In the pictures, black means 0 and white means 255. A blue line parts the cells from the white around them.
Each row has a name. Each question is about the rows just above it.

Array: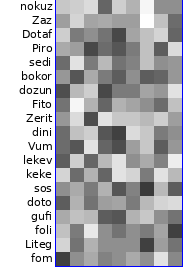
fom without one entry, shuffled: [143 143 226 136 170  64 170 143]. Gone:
[130]
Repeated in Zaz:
[158]
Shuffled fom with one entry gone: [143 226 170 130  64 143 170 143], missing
[136]

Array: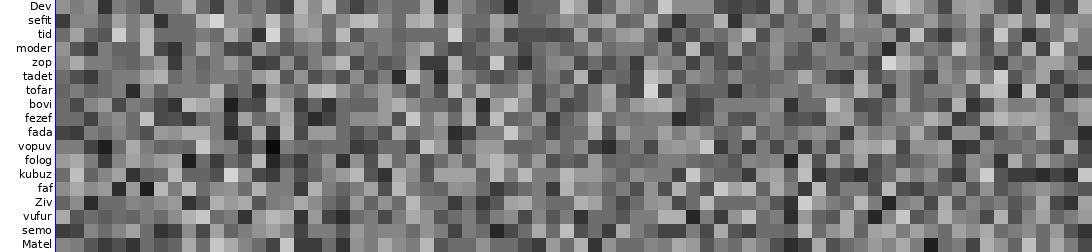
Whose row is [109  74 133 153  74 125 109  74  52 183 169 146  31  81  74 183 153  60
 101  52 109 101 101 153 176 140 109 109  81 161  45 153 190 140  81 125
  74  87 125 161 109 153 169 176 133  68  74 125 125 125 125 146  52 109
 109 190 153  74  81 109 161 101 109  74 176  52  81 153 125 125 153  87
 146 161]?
bovi
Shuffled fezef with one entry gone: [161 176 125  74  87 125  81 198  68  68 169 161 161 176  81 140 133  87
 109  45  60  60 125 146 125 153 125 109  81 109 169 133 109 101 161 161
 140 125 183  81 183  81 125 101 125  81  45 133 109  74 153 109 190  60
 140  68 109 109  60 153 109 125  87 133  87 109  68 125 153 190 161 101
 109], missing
[117]
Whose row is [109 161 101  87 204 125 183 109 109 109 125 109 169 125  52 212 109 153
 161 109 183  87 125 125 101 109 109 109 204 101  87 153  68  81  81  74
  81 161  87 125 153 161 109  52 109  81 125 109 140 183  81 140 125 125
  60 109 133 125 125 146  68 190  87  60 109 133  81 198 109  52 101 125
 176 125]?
tid
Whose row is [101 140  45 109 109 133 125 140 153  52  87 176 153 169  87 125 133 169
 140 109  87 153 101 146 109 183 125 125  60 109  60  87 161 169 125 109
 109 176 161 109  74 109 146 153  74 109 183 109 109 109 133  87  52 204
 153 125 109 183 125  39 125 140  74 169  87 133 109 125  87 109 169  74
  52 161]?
Ziv
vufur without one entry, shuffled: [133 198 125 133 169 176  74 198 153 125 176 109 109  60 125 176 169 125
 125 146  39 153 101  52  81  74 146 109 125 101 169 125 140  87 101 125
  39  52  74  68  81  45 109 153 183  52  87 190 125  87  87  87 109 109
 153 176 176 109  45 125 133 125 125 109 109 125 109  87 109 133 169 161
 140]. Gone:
[93]

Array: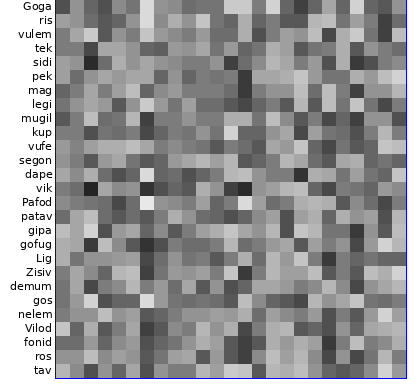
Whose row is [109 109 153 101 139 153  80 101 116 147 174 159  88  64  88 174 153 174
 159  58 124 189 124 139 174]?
fonid
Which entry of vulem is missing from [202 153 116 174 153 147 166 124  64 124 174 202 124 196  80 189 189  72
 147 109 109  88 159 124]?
[139]
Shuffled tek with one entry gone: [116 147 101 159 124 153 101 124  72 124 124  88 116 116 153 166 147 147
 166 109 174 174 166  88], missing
[95]
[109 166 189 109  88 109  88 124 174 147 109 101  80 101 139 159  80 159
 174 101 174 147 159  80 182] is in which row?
patav
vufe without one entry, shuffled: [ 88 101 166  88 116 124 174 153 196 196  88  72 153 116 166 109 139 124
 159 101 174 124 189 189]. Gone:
[131]
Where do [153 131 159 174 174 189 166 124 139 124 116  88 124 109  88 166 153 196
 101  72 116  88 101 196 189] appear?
vufe
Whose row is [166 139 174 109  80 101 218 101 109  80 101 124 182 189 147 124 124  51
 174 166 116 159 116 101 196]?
dape

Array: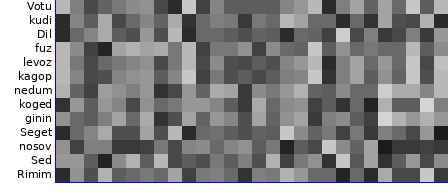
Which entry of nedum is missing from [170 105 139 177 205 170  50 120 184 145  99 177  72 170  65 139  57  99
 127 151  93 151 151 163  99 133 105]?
[157]
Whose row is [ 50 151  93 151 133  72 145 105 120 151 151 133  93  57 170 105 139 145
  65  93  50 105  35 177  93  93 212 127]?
koged
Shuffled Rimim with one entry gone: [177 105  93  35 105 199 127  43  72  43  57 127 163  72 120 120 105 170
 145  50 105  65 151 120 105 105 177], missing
[79]
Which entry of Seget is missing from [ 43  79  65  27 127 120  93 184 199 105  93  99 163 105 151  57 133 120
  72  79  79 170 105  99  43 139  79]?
[112]
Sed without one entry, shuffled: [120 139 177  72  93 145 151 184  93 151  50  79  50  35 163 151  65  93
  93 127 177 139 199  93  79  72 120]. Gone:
[87]
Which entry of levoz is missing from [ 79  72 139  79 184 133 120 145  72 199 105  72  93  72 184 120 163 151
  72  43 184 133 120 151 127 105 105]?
[191]

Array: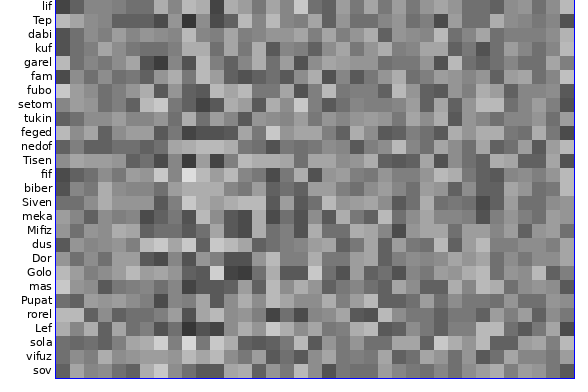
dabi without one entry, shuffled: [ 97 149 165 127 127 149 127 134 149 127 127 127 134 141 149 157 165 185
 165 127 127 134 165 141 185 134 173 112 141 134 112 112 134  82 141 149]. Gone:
[179]
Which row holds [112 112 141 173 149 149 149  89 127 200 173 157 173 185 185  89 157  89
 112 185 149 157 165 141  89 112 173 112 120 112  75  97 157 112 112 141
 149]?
Siven
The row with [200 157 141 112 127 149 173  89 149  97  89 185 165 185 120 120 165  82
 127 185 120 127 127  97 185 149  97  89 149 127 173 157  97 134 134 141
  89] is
fubo
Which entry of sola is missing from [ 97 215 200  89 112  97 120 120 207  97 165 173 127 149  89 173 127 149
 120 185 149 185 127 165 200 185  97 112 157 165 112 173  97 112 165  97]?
[104]
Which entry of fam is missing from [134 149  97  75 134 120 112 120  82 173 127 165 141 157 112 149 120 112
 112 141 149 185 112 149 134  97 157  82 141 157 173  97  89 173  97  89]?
[192]
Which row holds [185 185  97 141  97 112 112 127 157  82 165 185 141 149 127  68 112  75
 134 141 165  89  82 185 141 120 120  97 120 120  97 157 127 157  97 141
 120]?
rorel
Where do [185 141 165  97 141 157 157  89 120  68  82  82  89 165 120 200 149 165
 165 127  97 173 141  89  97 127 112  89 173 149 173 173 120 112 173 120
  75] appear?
feged

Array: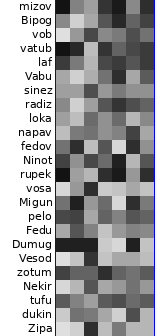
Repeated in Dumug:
[32]
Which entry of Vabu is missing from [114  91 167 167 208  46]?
[174]

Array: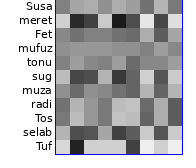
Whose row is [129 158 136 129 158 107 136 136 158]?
tonu
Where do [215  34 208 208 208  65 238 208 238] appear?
Tuf

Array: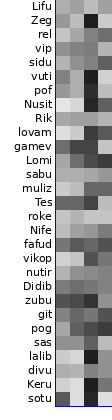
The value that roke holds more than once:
[196]
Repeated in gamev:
[68]
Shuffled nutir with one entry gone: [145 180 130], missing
[138]
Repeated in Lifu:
[160]
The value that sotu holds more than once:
[222]

